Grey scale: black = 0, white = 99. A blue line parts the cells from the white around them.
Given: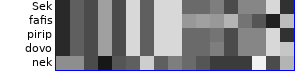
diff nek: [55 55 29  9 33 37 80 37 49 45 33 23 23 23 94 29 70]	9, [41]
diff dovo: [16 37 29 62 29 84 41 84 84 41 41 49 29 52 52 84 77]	6, [37]
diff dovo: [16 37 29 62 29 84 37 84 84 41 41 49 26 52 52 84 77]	12, [29]
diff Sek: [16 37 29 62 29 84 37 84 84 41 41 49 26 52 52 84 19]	12, [29]

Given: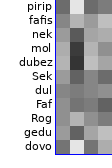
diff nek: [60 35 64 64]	3, [67]
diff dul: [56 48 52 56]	0, [52]
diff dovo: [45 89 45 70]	3, [67]
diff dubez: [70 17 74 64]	1, [20]

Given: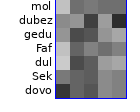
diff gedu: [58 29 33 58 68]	4, [65]
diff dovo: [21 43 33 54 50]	1, [39]
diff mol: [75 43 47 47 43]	3, [43]
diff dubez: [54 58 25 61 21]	4, [17]
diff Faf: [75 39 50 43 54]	4, [50]

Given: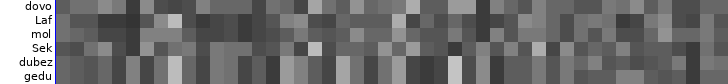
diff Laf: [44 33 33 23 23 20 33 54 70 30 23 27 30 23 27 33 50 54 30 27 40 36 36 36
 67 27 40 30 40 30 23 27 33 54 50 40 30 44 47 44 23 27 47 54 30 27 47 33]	8, [73]
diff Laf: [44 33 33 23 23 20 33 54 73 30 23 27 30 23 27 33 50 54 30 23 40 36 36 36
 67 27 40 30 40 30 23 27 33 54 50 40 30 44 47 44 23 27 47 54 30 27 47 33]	19, [27]
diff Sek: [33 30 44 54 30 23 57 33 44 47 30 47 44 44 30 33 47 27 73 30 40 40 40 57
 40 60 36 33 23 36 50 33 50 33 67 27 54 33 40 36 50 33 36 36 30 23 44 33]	22, [36]
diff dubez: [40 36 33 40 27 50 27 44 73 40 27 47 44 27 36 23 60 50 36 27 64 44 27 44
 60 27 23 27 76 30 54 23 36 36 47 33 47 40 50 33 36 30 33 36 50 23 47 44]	44, [47]
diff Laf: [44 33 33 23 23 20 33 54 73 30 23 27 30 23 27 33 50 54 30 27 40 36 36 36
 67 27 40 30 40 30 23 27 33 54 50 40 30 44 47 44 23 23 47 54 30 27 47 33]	41, [27]
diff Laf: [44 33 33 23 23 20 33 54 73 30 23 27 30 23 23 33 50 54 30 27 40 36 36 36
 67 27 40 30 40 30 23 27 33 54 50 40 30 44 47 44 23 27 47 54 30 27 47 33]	14, [27]
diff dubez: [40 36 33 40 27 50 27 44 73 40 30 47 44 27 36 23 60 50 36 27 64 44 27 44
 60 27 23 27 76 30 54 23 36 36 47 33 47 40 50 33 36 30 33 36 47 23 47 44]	10, [27]

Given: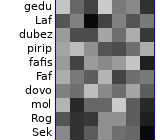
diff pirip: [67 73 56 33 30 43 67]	0, [64]
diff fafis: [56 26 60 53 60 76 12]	0, [60]
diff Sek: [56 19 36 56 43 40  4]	0, [53]
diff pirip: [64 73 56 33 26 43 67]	4, [30]
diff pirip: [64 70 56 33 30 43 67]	1, [73]

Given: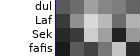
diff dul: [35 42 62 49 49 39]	3, [52]
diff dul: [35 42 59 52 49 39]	2, [62]
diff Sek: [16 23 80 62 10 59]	4, [13]
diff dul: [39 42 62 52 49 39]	0, [35]
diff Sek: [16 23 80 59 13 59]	3, [62]
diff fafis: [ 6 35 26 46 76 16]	0, [10]

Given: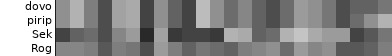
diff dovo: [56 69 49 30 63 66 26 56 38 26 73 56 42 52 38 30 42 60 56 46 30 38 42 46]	22, [38]
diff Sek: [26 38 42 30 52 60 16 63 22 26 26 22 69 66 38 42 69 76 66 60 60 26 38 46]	22, [34]
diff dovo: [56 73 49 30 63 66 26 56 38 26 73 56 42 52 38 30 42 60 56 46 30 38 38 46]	1, [69]
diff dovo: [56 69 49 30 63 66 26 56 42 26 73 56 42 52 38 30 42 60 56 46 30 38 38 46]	8, [38]

